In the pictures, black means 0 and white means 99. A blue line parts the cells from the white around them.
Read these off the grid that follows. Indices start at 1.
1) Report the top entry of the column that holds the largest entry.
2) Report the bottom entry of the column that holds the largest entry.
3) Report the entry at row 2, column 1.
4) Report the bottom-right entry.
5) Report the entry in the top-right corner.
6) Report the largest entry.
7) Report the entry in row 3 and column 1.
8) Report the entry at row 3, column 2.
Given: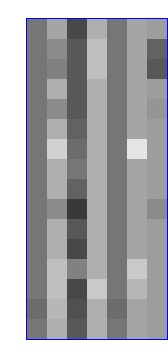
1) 64
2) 64
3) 46
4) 61
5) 61
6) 89
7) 46
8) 50

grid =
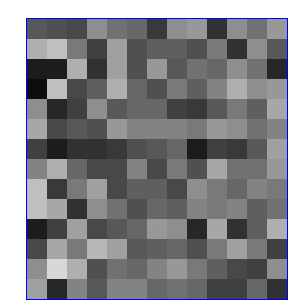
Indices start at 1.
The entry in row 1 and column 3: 28
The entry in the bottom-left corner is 62
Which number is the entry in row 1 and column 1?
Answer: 34
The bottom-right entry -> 19
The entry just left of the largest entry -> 55
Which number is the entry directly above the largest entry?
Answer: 65
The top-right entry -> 59
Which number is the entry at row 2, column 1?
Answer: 68
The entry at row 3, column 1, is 11
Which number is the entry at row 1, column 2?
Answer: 31
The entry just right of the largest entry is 68
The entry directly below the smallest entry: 55
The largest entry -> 84

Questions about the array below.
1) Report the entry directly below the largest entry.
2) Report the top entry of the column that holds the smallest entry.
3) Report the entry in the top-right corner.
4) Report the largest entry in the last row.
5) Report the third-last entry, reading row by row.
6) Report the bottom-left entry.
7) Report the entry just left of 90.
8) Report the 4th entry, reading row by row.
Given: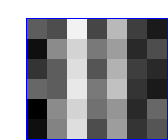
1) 82
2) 36
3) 10
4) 86
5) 61
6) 6
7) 36
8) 27

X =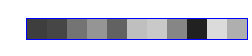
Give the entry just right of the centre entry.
78
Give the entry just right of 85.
68
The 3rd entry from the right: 13

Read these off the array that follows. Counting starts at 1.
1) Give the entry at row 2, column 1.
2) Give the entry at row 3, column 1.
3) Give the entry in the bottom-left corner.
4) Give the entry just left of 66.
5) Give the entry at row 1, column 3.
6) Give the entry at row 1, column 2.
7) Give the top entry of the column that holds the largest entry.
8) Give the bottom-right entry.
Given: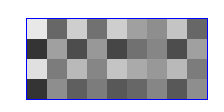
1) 20
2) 87
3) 20
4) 76
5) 80
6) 40
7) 90
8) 55

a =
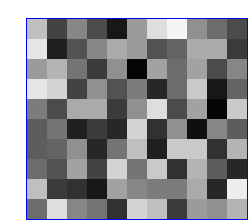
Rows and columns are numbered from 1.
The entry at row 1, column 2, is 26
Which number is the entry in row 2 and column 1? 89
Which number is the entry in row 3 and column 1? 60
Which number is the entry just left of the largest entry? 86
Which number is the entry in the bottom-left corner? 42
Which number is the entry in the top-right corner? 29
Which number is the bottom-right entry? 70
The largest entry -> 95
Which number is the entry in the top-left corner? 74
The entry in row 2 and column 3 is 32
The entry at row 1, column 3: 52
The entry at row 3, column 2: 70
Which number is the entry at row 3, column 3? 45
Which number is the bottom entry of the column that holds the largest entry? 23
